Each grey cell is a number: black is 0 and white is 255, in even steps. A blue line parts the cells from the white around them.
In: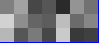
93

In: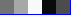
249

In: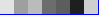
109

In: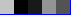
25

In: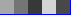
56

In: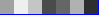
75

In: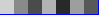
179
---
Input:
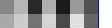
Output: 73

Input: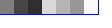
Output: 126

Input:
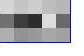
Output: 105

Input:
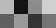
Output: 95

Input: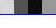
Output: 152

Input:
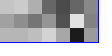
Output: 81

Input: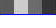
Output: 108

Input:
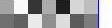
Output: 91

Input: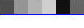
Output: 100
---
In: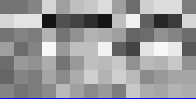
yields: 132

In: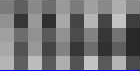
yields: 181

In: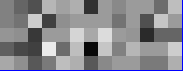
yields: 168

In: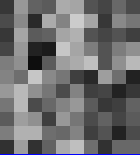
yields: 49

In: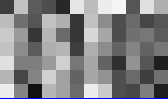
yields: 237
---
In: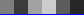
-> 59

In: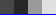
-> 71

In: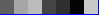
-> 48

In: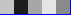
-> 138

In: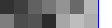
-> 50

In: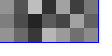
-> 49

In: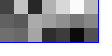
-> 39

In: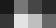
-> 40

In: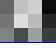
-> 39

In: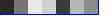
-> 58
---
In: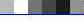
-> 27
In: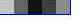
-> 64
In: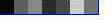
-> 204
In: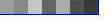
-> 79
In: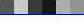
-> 174
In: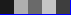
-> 197
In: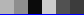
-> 81
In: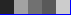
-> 89
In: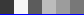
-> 156
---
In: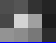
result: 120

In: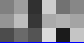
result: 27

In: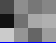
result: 101

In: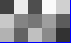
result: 138

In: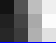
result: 176

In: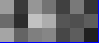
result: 93
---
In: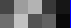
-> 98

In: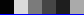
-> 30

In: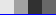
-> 49

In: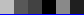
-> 137

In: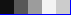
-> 243

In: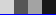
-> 163

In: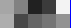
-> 117

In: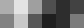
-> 45

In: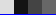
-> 68

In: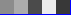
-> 236
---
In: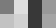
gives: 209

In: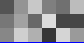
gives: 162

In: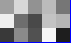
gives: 110

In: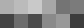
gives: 109

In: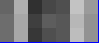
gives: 167

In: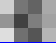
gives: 65

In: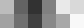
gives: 112

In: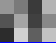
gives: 165

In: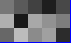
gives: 24
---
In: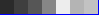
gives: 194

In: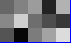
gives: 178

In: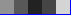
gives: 212

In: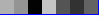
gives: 99

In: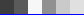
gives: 224

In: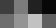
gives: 7

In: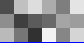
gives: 228

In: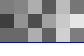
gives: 118
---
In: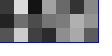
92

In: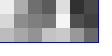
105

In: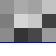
155

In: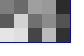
49

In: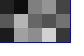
55

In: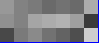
206
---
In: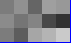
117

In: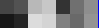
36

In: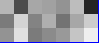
212

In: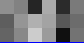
149

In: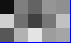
112

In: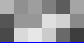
151
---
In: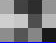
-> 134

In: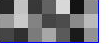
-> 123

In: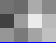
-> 164

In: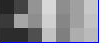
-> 79

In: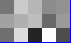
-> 36

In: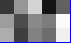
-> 130

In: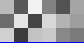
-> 194
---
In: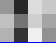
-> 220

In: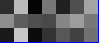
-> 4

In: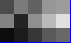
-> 97

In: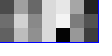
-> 104

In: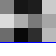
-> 29

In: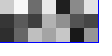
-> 109

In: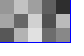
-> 159

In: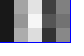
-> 227

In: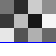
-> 204

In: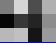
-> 77
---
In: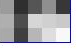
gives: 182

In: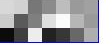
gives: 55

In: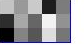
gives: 86

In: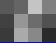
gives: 170

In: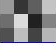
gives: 190

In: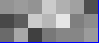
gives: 134

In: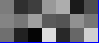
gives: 40
